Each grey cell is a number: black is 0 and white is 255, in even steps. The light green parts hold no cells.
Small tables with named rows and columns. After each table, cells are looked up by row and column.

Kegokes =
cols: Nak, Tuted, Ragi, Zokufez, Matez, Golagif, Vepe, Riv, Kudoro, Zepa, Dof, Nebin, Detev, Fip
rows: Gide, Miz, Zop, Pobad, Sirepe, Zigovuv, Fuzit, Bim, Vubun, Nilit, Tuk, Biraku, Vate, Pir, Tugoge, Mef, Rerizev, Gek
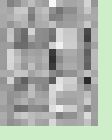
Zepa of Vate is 198
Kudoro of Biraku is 224
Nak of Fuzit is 156
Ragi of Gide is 145
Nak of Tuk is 171
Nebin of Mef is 166
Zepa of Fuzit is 205
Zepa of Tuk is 146
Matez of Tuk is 163
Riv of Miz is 144
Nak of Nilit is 155
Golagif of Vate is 144
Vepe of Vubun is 178
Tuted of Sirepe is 194
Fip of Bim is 186
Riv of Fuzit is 208
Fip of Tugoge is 157
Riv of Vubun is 48
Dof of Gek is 166
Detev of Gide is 211

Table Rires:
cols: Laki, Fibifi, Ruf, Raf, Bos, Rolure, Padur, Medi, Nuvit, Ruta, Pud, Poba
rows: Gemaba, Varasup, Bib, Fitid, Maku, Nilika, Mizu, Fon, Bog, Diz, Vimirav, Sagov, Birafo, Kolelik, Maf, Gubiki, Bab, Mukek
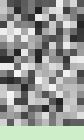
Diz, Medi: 219
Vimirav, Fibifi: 89
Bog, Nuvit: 139
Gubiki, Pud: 190
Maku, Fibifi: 214
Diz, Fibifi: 235
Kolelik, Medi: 142
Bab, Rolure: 171
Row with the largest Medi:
Birafo

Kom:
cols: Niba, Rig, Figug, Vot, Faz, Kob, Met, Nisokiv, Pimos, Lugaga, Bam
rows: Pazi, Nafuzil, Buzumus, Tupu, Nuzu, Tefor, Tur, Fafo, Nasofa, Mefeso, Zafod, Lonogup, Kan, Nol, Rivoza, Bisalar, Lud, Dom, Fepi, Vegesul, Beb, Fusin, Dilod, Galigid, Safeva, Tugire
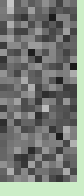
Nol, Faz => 152
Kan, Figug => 127
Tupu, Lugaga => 132
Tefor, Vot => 134
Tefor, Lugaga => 53
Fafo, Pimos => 99
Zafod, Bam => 172
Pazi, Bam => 108
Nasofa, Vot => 147

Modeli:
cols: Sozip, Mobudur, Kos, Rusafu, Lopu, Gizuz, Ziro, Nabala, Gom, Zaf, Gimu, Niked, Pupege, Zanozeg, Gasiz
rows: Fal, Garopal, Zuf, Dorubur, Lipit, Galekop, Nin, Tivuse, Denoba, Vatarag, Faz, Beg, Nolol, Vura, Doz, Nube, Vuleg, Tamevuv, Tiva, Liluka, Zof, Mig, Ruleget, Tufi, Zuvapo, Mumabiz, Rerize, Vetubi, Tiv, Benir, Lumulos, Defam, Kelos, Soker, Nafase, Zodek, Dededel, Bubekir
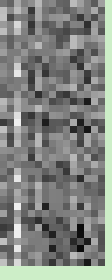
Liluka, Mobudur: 71
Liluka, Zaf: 124
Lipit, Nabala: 89
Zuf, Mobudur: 75
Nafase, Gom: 94
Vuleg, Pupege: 136
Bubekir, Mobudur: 116
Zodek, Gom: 100
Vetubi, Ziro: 114
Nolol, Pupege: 150
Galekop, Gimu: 186
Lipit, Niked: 86
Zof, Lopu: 124
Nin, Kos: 145
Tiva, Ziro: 81

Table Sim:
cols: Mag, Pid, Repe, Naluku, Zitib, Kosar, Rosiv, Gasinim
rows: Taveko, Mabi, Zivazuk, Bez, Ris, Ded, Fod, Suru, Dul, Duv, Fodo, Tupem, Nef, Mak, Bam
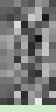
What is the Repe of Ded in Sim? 119
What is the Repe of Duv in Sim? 164
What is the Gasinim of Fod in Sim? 97
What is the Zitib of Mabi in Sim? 137
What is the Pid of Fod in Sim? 164
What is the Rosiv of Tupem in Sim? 139
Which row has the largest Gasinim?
Mak

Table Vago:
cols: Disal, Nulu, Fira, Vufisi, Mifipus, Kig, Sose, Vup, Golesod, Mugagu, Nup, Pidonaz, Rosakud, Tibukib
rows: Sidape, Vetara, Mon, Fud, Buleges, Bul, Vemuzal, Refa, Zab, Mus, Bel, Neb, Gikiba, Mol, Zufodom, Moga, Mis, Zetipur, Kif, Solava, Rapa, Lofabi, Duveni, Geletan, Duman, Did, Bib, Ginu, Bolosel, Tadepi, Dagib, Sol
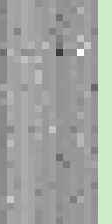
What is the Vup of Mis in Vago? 165
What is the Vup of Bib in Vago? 143
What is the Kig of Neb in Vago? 188
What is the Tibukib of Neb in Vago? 150
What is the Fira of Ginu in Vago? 161
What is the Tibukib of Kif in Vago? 138
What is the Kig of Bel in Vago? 188
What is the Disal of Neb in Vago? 138
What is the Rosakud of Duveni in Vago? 159
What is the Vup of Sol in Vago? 159
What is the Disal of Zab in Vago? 138
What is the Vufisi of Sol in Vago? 171
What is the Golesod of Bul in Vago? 131
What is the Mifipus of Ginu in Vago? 164
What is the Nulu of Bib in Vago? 164
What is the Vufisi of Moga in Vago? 171
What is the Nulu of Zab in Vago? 164
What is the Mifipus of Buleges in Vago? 164
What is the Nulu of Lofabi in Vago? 164
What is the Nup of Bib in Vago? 154
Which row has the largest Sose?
Vemuzal

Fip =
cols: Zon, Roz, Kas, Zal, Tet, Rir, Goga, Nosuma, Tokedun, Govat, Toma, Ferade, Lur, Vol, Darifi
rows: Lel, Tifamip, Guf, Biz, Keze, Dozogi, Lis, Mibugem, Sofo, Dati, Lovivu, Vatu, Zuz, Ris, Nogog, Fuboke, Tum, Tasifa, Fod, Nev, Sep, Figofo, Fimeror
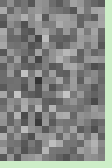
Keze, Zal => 93
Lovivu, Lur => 126
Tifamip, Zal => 118
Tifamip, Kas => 141
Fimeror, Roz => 149
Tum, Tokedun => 169
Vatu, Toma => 157
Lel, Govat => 118
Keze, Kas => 144
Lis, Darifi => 87
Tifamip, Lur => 121
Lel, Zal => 116
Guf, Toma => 146
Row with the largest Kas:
Ris

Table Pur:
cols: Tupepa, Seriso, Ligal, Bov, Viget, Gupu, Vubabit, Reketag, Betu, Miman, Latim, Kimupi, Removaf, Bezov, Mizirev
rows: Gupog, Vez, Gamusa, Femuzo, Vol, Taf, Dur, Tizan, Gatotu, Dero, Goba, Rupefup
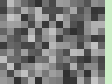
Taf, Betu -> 64
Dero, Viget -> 141
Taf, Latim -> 120
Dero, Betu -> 91
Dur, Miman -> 151
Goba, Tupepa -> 142
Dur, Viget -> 69
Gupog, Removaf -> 83
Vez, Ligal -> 102
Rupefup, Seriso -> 141
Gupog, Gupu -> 49
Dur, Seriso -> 104
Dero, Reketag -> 137
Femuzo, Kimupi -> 62
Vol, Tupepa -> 100

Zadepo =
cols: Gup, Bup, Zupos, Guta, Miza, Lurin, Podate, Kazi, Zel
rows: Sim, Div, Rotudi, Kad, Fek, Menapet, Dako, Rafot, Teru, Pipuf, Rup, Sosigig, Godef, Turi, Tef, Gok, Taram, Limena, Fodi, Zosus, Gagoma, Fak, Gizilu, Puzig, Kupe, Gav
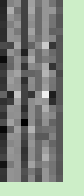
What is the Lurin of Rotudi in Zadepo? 106
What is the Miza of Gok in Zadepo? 141
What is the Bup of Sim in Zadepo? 131
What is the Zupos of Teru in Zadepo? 145
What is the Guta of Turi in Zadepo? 66
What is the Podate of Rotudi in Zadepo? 149
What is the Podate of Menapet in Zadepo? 149
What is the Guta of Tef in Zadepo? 66
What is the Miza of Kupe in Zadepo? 119
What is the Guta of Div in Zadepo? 66
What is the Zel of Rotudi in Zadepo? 86
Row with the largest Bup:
Div

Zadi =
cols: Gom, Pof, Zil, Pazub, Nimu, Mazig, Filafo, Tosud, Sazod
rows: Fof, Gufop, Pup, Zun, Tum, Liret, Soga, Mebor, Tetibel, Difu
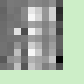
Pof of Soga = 108
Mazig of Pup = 214
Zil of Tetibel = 156
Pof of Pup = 113
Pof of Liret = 114
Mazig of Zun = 150
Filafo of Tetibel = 153
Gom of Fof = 107
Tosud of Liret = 143
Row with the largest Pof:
Tetibel

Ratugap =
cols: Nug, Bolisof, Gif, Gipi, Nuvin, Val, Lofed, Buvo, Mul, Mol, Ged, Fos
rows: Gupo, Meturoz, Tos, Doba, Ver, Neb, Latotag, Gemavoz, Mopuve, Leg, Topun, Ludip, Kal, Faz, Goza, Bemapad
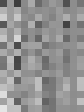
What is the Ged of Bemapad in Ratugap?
140
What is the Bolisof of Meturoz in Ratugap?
157
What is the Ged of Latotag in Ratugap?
144
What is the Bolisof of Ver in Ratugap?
147
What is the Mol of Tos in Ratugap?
174
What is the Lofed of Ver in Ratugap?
152
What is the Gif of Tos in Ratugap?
198
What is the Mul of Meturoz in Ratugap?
155
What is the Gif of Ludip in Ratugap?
102
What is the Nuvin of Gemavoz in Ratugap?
146
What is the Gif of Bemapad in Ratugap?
193
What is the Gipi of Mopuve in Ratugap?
144
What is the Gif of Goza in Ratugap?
98
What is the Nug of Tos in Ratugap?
206
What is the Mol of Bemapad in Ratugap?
144
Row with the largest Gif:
Neb

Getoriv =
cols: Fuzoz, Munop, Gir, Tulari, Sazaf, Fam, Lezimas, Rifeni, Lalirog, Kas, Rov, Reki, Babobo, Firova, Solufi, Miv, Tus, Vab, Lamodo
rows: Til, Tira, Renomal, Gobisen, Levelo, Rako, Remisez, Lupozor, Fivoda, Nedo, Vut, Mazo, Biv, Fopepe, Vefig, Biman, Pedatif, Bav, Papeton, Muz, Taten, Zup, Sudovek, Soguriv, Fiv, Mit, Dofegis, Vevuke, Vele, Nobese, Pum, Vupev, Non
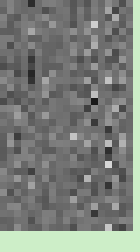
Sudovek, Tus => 118
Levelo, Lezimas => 117
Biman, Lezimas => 109
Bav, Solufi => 117
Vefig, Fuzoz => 76
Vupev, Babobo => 119
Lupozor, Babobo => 155
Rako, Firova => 153
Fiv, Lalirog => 113
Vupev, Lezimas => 127
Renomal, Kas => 115

